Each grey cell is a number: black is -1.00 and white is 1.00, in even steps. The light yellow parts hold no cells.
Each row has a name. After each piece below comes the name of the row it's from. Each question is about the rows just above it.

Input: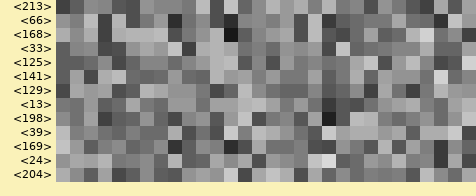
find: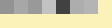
<33>
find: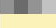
<198>

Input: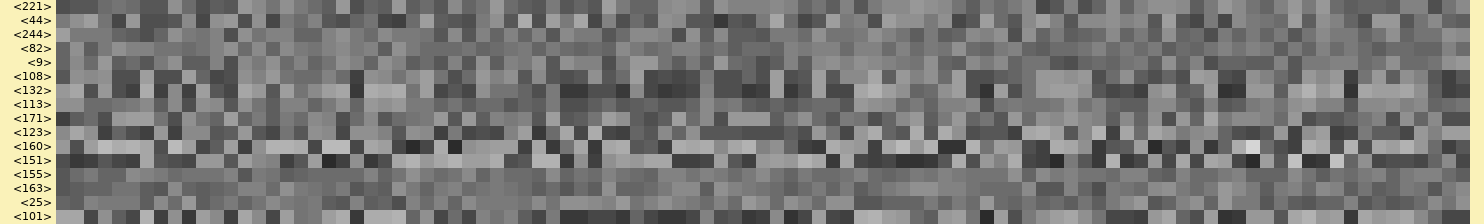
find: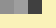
<123>
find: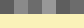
<25>
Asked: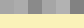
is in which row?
<160>
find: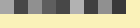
<101>
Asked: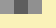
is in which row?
<108>

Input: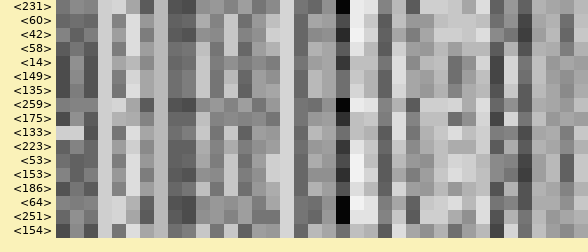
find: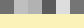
<133>
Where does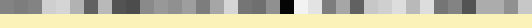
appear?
<64>
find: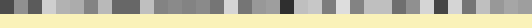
<175>
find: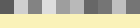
<186>
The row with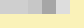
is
<231>
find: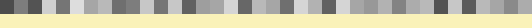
<135>
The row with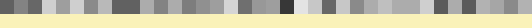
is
<223>

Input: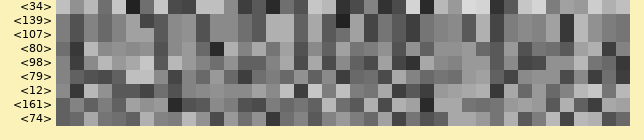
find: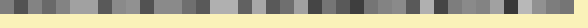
<107>
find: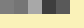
<12>
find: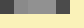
<79>
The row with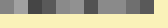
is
<139>
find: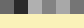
<80>

